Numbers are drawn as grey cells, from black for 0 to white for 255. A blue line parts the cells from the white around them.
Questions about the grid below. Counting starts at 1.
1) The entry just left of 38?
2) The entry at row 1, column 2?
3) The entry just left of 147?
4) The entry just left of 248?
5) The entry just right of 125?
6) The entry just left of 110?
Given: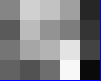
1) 160
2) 208
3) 187
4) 110
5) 52
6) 82

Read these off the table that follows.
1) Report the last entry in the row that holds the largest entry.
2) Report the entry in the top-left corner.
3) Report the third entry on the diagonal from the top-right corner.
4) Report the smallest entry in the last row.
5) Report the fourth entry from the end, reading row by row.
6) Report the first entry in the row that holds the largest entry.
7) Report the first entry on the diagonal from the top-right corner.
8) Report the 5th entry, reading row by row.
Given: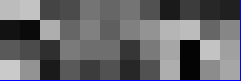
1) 166
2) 188
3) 4
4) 4
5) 174
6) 202
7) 32
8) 116

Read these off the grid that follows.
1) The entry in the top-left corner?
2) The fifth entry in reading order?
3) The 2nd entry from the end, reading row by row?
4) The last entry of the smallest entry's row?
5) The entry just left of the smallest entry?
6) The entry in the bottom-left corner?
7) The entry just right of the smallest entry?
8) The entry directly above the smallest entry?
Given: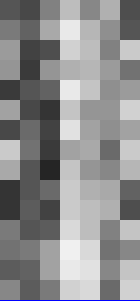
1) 85
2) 135
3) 106
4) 182
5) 85
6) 135
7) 196
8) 58

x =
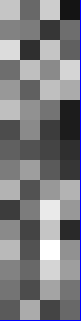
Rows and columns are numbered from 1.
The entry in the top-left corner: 197
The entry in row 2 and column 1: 130
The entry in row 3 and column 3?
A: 197
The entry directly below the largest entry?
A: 213
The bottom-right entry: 104
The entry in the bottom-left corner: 90
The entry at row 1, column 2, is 104
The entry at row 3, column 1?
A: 220
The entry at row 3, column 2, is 47
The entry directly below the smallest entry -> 110
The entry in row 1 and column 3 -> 205
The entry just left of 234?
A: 124
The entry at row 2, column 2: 124
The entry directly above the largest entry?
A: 197

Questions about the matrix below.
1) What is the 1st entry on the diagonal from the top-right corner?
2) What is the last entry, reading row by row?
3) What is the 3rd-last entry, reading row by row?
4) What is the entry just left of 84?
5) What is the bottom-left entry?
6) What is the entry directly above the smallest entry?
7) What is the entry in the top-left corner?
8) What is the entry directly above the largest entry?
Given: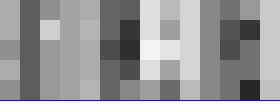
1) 201
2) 193
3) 115
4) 135
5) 143
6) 115
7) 171
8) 221

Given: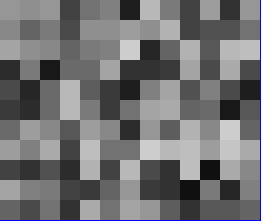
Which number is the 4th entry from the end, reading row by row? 50
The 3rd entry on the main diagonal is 136
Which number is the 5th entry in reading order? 114
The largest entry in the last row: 170
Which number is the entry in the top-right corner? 150
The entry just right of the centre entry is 164
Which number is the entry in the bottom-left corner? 100
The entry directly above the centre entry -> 30
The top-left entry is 150
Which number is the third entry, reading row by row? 150
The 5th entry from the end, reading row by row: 93
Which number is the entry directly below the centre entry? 44
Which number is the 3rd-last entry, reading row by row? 87
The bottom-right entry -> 100
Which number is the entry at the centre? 114
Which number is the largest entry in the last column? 190
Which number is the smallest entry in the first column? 44
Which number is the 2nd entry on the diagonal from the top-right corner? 81

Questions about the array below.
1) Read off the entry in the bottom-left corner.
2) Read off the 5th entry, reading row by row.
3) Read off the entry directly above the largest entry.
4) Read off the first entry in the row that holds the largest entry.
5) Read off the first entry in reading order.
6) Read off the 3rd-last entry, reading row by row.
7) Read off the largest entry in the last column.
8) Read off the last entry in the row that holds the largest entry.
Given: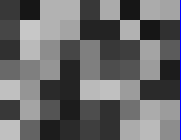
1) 192
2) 56
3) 22
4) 70
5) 56
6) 171
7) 164
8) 48

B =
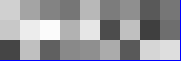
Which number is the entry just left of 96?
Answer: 192
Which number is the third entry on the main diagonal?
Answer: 96
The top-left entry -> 208
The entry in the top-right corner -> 118
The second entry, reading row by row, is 164
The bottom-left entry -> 69
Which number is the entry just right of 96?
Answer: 137
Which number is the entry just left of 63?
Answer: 192

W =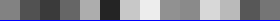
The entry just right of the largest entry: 145
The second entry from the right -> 87
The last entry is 117
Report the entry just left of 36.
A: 173

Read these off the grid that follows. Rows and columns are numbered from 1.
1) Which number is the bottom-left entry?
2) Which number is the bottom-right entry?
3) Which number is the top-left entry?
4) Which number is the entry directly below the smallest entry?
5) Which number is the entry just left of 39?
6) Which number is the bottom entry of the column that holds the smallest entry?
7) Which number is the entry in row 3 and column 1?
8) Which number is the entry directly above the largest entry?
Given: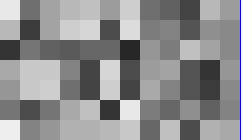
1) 238
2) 169
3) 232
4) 76
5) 103
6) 200
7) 52
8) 117

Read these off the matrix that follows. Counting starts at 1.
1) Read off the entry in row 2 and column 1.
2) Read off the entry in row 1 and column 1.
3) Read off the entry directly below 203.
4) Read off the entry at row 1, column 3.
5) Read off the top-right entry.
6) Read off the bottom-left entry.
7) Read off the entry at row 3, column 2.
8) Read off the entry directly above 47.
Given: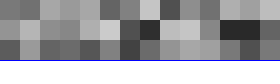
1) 148
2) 121
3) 129
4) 167
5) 189
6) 92
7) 154
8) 197
